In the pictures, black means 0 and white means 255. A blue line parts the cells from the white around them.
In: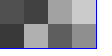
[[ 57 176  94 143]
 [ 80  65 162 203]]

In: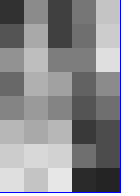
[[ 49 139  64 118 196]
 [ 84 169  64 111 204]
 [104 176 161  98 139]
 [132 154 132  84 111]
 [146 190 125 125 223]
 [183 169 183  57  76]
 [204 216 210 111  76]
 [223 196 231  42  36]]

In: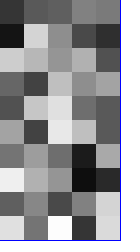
[[ 20 212 142  73  47]
 [ 53  89  95 129 122]
 [ 81 198 224 110  89]
 [ 95 135  73 129 212]
 [102  66 191 142 163]
 [116 157 110  27 169]
 [163  66 232 191  89]
 [205 183 149 177  81]
 [224 116 253  53 218]
 [239 177 149  14  41]]

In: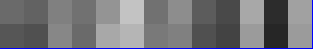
[[ 86  80 135 106 168 181 121 128  80  67 155  38 155]
 [106  98 128 113 148 195 113 141  92  73 168  44 161]]

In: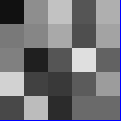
[[ 17 142 194  85 175]
 [ 72 188  43 106 106]
 [121 134 169  78 163]
 [128  31  85 223  98]
 [210  65  57  91 156]]

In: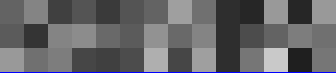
[[ 91  52 132 140 105  91 146 105 132  46  76  99 125 112]
 [ 99 132  64  84  58  84  99 159 112  46  38 153  38 153]
 [153 112 125  70  64  76 175  70 159  46 118 201  31 118]]

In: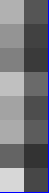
[[100  51]
 [128  58]
 [148  65]
 [163  77]
 [171  92]
 [177  85]
 [192 106]
 [215  71]]

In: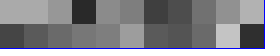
[[ 69  90 106 119 126 157  90  84 106 196  47]
 [170 170 151  41 139 126  63  77 113 145 178]]
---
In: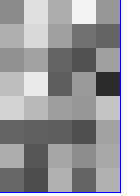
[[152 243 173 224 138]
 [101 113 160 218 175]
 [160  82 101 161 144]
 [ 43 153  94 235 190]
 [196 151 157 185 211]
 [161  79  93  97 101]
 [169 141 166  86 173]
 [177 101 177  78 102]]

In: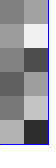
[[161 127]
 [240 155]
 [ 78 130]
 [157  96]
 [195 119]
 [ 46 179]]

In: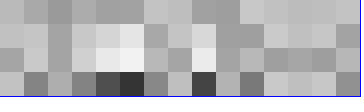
[[195 190 188 193 200 158 161 190 195 162 161 172 154 169 186]
 [163 198 192 202 159 160 216 196 168 229 213 200 164 197 193]
 [183 158 166 159 184 164 235 165 184 242 233 208 164 201 165]
 [145 199 191 201 121 179  68 191 136  52  79 131 174 132 194]]

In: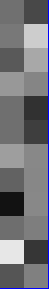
[[ 72 112]
 [205 120]
 [168  89]
 [133 152]
 [ 49 111]
 [ 62 111]
 [136 158]
 [135  98]
 [136  18]
 [126 110]
 [ 54 231]
 [128  85]]

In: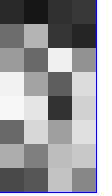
[[ 56  48  22  41]
 [ 37  53 180 109]
 [146 240 105 155]
 [220  94 163 242]
 [209  50 229 247]
 [224 159 215 105]
 [200 189 127 173]
 [135 195  86  73]]

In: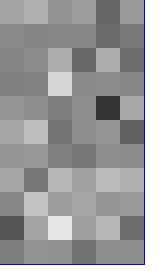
[[154 103 157 146 176 164]
 [121 106 136 135 133 137]
 [109 173 105 174 139 133]
 [134 140 137 214 130 127]
 [168  53 142 125 142 150]
 [ 97 149 143 116 190 165]
 [140 142 119 129 151 149]
 [175 187 160 183 119 166]
 [154 150 165 157 194 135]
 [108 182 158 229 164  85]
 [143 142 113 144 148 125]]

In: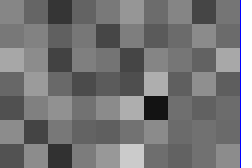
[[117  69 133 108 150 121  99  53 101 134]
 [107 139 107  90 126  70 119  96 130 120]
 [168  98 118 133  69 116 127  66 140 167]
 [ 94 143  95 174  78  91  75 105 155 103]
 [108  97 111  19 174 139 114 145 128  80]
 [106 113 107 139 114  95  99 120  68 140]
 [140 113  98 110 203 152 124  49 140  82]]

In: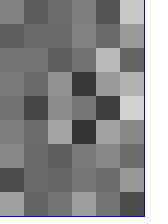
[[198  86 125 110  92 131]
 [153 106 131 106 107  96]
 [ 99 184 114  96 115 115]
 [178 154  56 145 107 122]
 [208  62 118 139  71 113]
 [133 160  51 164 110 125]
 [109 133 123  95 108 135]
 [152 110 119 103 106  77]
 [ 76 117 157 117  99 158]]

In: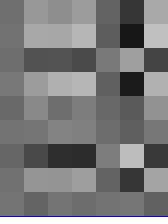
[[169  54  99 156 142 152 111]
 [192  23  93 182 167 168 114]
 [ 68 159 121  74  83  82 110]
 [177  27  96 182 176 156 120]
 [146  90 104 125 110 137 105]
 [119  95 109 128 131 117 115]
 [ 57 189 125  44  46  73 102]
 [164  54  99 158 148 149 113]
 [ 97 118 115 109 116 100 116]]
